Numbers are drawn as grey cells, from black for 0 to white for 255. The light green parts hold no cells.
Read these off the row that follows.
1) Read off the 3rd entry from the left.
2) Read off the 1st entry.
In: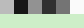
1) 146
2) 187

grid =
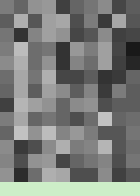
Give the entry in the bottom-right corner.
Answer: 86
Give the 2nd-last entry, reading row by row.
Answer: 64
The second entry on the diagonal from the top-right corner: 167
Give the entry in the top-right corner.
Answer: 93
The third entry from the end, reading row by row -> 139
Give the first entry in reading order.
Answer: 124
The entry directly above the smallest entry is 70
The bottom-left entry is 146
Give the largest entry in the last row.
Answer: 175
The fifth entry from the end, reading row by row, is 78
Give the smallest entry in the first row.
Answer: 64
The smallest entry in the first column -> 64
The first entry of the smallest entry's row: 124
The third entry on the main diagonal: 132
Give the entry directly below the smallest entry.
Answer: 38
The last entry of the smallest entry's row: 25

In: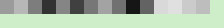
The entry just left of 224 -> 217
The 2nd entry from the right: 203
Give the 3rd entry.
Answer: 125
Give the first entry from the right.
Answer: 189

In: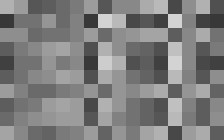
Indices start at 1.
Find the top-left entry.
177
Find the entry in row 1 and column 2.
156
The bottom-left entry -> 164
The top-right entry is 80
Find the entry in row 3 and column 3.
106
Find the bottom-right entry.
93
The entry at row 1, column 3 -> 86
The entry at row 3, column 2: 142
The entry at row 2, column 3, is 114
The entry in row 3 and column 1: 142
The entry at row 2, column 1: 56

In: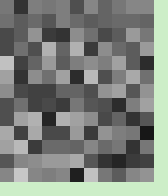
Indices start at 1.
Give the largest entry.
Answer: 199
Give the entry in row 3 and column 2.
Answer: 92
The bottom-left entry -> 134
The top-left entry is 119
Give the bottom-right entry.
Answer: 147
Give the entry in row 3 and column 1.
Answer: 73
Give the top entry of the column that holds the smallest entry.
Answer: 134
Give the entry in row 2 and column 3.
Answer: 106
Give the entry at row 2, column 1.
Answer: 112
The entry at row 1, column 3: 126
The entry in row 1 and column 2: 51
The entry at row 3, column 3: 147
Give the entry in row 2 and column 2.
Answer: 92
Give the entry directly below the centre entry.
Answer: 119
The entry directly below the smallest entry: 119
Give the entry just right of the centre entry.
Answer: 79
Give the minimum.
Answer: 23
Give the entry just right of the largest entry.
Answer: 134
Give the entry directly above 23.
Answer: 86
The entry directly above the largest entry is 134

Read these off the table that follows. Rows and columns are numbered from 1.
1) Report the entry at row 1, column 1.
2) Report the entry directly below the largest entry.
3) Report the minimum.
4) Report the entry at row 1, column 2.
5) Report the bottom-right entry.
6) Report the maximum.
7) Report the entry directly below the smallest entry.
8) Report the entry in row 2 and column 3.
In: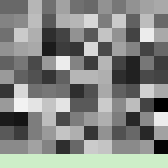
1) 104
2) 21
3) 0
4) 104
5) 6
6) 242
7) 236
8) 189

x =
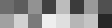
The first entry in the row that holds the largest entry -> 161
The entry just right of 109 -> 93
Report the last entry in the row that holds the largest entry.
39
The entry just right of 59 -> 153
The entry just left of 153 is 59

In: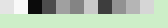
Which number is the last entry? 214
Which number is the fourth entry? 76
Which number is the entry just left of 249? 228

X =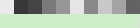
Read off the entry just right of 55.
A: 68
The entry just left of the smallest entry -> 235
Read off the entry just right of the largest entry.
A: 55

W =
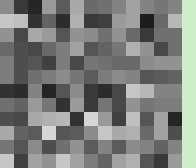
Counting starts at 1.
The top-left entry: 139
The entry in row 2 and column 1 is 198
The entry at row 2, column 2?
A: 191
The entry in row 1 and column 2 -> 57
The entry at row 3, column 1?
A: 146
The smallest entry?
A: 29
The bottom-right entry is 154
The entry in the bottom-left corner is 198
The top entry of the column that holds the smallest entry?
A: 131
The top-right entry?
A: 131
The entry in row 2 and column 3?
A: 50
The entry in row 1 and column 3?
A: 37
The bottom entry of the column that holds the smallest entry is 85
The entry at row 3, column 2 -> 72
